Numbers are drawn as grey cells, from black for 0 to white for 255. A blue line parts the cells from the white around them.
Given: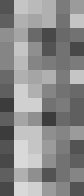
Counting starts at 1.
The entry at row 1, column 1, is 83
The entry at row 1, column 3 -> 186
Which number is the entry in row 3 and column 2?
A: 165
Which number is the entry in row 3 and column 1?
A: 143
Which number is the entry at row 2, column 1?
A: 95
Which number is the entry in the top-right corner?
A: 155
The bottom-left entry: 72
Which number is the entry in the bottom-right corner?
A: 83
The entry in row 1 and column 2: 197
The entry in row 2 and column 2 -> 176

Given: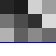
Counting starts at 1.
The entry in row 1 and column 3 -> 209
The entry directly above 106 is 218
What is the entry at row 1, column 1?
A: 38
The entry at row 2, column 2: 76

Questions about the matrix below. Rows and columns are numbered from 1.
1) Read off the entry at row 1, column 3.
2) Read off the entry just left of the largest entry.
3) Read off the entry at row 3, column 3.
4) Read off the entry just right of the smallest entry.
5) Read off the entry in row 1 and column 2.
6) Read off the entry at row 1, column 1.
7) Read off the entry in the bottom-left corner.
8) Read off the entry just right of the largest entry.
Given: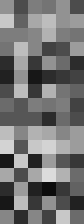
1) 125
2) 168
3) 134
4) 55
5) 76
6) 146
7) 134
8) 178

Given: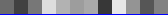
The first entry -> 107
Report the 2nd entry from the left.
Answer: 65
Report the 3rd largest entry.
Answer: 178
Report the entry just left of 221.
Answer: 119

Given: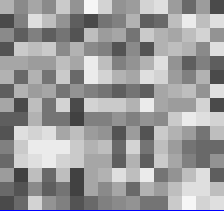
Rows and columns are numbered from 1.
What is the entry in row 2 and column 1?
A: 74
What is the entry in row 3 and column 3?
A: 128
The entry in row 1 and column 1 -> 178
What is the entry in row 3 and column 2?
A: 94
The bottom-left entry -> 74
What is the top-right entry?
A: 74
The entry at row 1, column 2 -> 138
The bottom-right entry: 223
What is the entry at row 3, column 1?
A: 138
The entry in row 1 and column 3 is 166
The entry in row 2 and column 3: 223
